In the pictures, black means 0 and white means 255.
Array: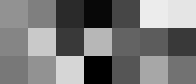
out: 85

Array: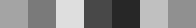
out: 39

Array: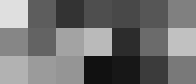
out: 23

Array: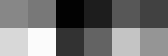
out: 99

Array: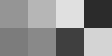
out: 137

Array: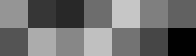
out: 115

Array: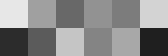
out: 132

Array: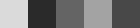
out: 100

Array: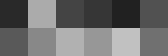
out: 151
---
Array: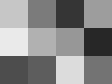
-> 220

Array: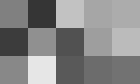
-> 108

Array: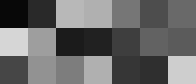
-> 47

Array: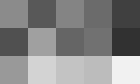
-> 188

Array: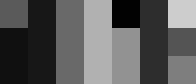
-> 45

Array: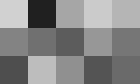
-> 84

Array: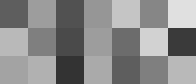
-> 127

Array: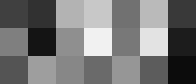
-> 92
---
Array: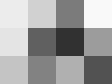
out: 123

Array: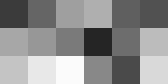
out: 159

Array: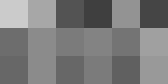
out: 83

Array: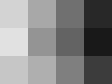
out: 112

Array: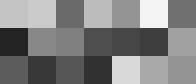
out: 105

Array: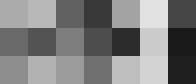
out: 97
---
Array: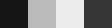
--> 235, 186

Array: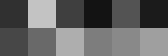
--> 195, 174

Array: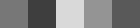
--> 217, 148

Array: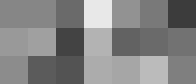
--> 232, 187

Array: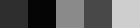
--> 206, 138

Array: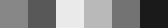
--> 234, 185

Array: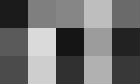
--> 218, 206

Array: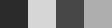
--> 214, 174
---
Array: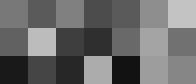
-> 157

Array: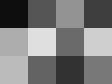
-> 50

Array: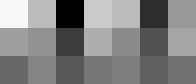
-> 96

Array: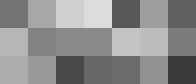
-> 145

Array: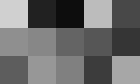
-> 60

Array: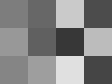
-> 224
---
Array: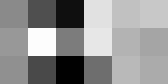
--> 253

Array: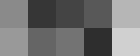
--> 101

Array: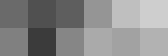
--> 59

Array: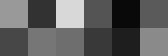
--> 118

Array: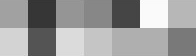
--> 84

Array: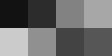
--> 144

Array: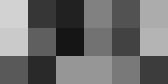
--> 95

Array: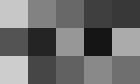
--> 36

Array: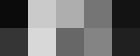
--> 216

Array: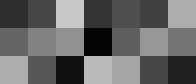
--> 130
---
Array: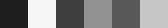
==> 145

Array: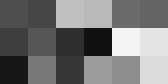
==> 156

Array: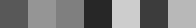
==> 205

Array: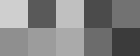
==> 170

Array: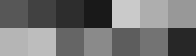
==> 93

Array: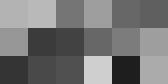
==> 207
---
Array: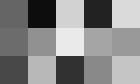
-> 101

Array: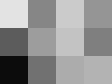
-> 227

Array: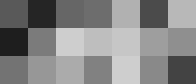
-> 89

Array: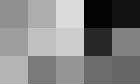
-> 143

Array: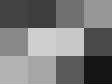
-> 67

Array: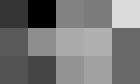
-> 53
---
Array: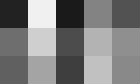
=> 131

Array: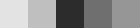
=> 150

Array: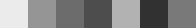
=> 121

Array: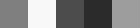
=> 127

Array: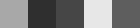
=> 94

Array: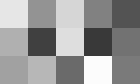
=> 147
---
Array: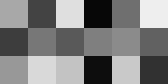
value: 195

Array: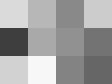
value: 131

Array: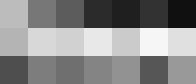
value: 111

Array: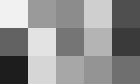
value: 167

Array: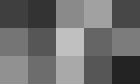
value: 169

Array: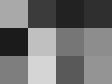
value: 89

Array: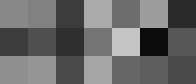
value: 74
